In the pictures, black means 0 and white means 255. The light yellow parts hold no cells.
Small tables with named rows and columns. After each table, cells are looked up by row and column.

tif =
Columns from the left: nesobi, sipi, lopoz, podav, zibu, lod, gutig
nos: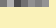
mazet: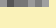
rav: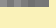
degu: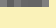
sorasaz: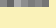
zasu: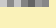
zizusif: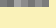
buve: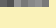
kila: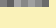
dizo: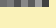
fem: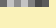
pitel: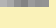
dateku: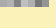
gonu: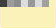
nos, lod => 128
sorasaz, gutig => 117
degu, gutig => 128
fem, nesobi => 105
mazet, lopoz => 118
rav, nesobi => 143
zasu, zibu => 100
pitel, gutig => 147
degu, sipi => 96
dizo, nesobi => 110
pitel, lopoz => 144
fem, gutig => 91
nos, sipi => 177
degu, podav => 103

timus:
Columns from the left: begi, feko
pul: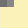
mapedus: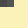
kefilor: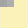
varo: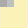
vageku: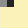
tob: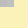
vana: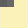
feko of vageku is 36
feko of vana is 104
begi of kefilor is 164
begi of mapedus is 73
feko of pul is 135
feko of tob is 192
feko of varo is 191
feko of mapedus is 84
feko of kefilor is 174
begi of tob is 189

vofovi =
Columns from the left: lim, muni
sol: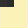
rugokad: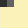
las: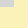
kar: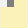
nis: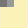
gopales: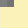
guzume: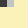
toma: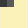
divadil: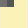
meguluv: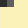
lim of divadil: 113
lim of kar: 242
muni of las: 214
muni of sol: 44
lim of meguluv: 45
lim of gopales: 127
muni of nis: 154
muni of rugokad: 99
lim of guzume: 58
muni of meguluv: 95
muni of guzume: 195
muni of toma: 90
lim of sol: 49
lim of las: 214

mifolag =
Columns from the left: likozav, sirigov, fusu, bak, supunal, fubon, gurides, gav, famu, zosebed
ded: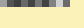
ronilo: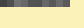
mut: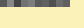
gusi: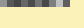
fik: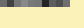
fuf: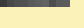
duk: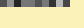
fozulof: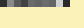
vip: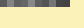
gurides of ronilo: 104
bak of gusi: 103
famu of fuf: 90
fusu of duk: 38
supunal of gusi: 75
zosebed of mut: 96
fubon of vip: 95
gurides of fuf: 98
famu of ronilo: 108
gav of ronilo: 88
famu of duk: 183
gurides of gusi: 72

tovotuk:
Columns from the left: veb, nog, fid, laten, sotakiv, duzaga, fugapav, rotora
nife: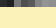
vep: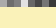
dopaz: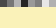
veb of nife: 44
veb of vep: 171
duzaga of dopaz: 126
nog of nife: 33
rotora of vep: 57
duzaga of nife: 133
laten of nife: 79
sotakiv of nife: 90
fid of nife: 120

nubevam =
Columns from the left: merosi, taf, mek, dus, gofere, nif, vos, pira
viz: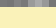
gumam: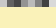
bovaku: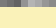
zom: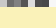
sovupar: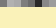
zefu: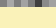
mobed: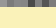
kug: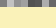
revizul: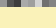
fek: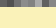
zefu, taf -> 168
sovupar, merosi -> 121
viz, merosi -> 122
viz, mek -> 131
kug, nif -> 87
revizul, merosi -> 151
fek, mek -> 114
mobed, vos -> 85
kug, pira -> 103
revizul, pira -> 131
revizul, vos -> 112
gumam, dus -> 147
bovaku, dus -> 147
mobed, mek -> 136
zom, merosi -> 200
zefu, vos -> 138
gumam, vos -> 65
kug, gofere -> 82

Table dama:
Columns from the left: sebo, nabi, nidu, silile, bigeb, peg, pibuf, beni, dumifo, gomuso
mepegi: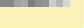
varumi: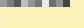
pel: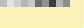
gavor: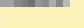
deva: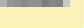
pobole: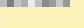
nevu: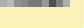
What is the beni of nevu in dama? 80
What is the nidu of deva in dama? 144
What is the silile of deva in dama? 138
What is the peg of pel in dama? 110
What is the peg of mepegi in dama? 143
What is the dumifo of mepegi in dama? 181
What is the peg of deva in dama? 144
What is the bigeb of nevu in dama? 121
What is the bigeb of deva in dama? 144
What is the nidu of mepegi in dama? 161
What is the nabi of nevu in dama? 187
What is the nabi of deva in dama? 150

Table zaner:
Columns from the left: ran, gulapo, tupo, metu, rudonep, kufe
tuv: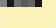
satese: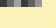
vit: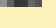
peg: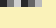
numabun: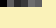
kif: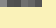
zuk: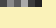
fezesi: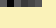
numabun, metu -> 58
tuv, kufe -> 22
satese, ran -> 60
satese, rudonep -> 98
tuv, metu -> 90
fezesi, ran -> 93
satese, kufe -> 150
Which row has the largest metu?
zuk

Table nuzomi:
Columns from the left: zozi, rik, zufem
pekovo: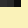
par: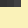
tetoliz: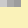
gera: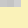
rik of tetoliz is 170
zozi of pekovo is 47
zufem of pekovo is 14
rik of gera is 196
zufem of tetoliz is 157
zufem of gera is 208

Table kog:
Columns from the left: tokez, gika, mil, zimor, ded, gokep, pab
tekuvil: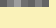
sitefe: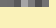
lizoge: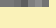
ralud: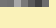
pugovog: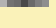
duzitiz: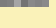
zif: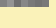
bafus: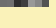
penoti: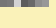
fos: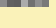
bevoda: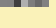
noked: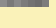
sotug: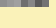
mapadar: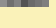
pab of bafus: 82
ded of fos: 112
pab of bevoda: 129
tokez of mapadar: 143
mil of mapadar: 130
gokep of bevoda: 105
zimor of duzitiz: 115
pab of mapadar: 127
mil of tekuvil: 158
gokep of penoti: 142
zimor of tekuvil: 111
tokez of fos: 140
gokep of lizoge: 141

